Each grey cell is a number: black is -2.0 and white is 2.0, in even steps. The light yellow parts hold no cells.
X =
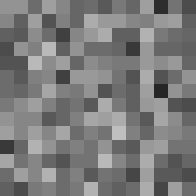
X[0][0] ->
0.3
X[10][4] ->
-0.2
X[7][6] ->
-0.6
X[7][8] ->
-0.1
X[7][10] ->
0.4
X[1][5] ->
-0.4
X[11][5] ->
-0.2
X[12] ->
[-0.3, 0.5, 0.1, 0.8, -0.3, 0.0, -0.6, -0.2, -0.3, -0.9, 0.5, -0.6, -0.6, -0.8]
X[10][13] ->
-0.2
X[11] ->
[0.6, -0.2, 0.1, -0.4, -0.7, -0.2, -0.2, 0.9, 0.1, -0.3, 0.7, -0.3, -0.7, -0.4]
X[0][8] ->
-0.1
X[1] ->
[0.1, -0.5, 0.5, -0.7, 0.0, -0.4, 0.7, 0.4, 0.4, 0.1, 0.0, 0.4, 0.5, -0.5]
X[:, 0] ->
[0.3, 0.1, -0.5, -0.8, -0.7, -0.3, -0.3, -0.1, 0.3, 0.5, -1.1, 0.6, -0.3, -0.5]
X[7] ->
[-0.1, 0.2, 0.5, 0.0, -0.4, -0.2, -0.6, 0.7, -0.1, -0.5, 0.4, 0.5, -0.7, -0.8]
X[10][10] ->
0.4
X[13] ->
[-0.5, -0.8, -0.1, 0.0, -0.3, -0.1, 0.8, -0.3, -0.5, -0.3, 0.7, -0.9, 0.5, -0.3]
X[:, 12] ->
[-0.2, 0.5, -0.3, -0.4, 0.4, -0.3, 0.3, -0.7, 0.2, 0.1, -0.2, -0.7, -0.6, 0.5]
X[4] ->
[-0.7, -0.7, 0.9, 0.2, 0.5, -0.4, 0.2, 0.0, -0.1, -0.1, 0.4, 0.2, 0.4, -0.4]
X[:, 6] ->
[-0.3, 0.7, 0.4, -0.3, 0.2, 0.4, 0.3, -0.6, 0.6, 0.0, -0.2, -0.2, -0.6, 0.8]
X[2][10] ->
0.8
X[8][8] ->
0.7
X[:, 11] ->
[-1.3, 0.4, -0.1, -0.4, 0.2, -0.7, -1.4, 0.5, 0.6, 0.2, 0.5, -0.3, -0.6, -0.9]

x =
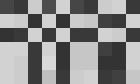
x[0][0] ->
-0.9
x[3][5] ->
1.1
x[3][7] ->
-1.0
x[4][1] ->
1.2
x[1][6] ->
1.1
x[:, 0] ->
[-0.9, 1.3, -1.2, 1.3, 1.3, 1.3]
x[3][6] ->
1.1
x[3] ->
[1.3, 1.3, -1.1, 1.3, -1.2, 1.1, 1.1, -1.0, -1.2, 1.3]
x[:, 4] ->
[1.3, -1.2, 1.3, -1.2, -1.2, -1.1]
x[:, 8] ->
[1.3, -1.1, 1.2, -1.2, -1.2, -1.0]
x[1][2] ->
-1.2
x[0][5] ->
-0.9
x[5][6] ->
1.3
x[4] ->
[1.3, 1.2, -1.1, 1.4, -1.2, 1.1, 1.1, -1.2, -1.2, 1.3]
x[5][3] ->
1.0
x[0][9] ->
-1.1
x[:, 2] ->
[1.2, -1.2, 1.3, -1.1, -1.1, -1.1]
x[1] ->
[1.3, 1.2, -1.2, 1.3, -1.2, 1.2, 1.1, -1.0, -1.1, 1.3]

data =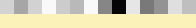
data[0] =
1.3
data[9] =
1.6
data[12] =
1.5
